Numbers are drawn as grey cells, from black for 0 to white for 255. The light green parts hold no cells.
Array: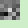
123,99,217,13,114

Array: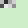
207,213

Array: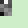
89,104,104

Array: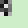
151,228,79

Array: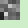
105,153,106,214,34

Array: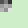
50,179,181
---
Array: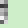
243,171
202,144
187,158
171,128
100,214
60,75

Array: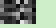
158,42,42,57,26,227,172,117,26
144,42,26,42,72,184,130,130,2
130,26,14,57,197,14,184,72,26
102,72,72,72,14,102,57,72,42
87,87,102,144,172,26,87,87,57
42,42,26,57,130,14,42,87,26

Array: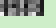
241,43,167,137,83,180,56,180,226,56,43
152,43,137,98,83,167,56,98,111,125,28
125,28,152,152,83,111,69,111,111,125,28
98,43,98,28,69,167,14,137,137,69,28

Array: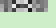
178,94,151,65,192,192,206,23,178,108,108,165
165,108,137,235,50,81,65,219,137,165,123,137
123,108,137,50,206,192,219,35,151,108,123,137

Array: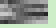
199,199,184,152,108,95,79,64,52,52,52,36
184,168,120,136,120,108,95,95,79,79,79,108
152,136,152,95,108,95,120,136,136,152,136,168
136,120,108,136,108,108,108,120,136,120,136,152
95,120,64,79,95,120,136,152,152,152,168,168
64,52,79,79,95,108,136,152,168,184,184,184

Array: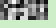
143,46,204,175,91,62,219,131,159,103,131,62
131,75,231,175,3,219,219,32,32,103,159,91
103,46,159,245,131,17,175,75,116,17,91,17
75,46,189,231,159,204,219,116,175,62,231,32
62,204,32,75,3,46,116,159,189,116,189,103

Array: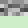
206,163,90,106,106,147,120
163,120,206,163,134,191,221
134,134,178,147,147,147,178
62,120,178,191,191,90,74

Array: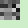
180,136,136,180,48
164,151,151,205,19
93,120,93,78,93
64,120,120,78,107
48,48,107,19,193
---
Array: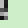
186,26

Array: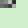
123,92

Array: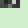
81,66

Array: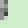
169,153

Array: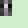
61,213,61

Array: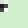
220,77

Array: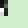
17,101

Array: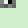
133,92
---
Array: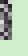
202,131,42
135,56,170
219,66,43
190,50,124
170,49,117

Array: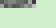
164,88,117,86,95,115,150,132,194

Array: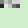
35,229,199,110,79

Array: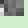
136,86,114,105,138,130
202,110,99,115,84,79

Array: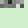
103,128,120,115,218,85

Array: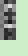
114,169,220,154
136,43,53,69
132,73,26,89
135,41,85,69
137,41,89,69
